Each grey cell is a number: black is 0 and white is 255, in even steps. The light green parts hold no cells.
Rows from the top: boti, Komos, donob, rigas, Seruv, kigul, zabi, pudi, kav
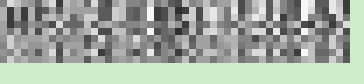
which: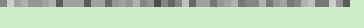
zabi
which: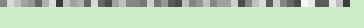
boti
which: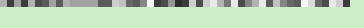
Komos
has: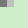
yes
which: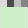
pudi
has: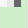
no

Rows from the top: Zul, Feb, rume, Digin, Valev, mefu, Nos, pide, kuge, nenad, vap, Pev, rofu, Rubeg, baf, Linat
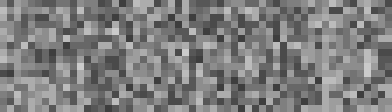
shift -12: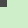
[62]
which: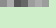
Linat
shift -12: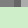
[115,115,91,160]
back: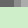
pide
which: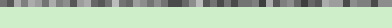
baf

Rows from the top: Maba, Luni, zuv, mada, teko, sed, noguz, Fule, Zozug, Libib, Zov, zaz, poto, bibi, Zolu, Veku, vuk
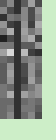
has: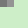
yes
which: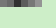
poto
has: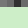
no
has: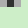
no
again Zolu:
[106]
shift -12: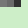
[107,94,37]
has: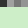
yes

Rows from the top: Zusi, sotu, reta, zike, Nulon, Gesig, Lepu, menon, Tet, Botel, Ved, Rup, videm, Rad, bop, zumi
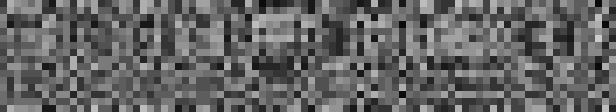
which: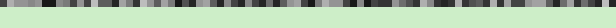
zumi
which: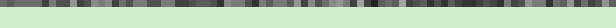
bop
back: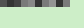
Ved
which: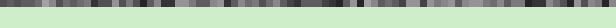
Lepu

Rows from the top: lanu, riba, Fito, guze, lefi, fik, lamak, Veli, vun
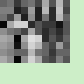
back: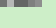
Veli
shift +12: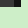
[68,68,31]
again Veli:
[101]
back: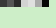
fik
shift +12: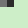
[127,55]

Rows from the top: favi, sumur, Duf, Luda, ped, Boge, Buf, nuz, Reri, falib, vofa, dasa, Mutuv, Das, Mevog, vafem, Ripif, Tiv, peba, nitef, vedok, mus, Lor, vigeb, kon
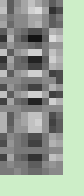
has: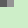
yes
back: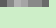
Luda
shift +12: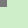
[133]

